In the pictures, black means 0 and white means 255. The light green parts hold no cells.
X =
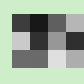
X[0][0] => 61
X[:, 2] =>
[95, 151, 223]
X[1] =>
[202, 49, 151, 47]

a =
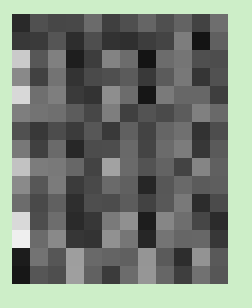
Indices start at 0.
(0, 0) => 41
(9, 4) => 73
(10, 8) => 88
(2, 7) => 20
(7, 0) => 120
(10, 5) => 76
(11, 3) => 42
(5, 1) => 115
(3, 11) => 81
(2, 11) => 77
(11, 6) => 144
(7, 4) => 76
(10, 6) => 92
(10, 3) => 46
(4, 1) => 111
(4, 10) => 103
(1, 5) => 50
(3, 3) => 51
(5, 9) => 92
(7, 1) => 64
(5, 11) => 105
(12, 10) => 103
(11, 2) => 109
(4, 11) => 62
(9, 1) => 87
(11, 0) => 217
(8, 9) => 67
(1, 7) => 61
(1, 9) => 125
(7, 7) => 68
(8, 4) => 67
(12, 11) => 55
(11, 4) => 55
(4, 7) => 22
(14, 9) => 62
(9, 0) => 138
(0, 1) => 80
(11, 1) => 77
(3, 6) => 91

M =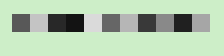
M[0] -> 88
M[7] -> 57
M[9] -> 32

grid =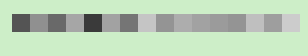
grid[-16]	84
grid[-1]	204
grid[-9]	197
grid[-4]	148
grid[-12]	58

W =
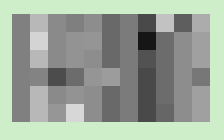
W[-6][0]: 128
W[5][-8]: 215
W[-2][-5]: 123
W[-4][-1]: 160
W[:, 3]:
[127, 147, 147, 108, 147, 215]
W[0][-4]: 73
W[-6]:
[128, 184, 138, 127, 141, 105, 123, 73, 194, 94, 172]
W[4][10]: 160
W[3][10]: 119
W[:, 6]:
[123, 123, 123, 123, 123, 123]
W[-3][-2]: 141
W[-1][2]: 150
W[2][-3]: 108
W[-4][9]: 141
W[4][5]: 105
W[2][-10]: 184
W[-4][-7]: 141

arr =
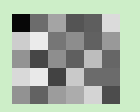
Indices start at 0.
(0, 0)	7
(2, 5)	102
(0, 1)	108
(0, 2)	164
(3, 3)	201
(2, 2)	142
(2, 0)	147
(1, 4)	97
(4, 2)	156

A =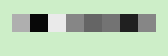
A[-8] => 175
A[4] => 101
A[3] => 134
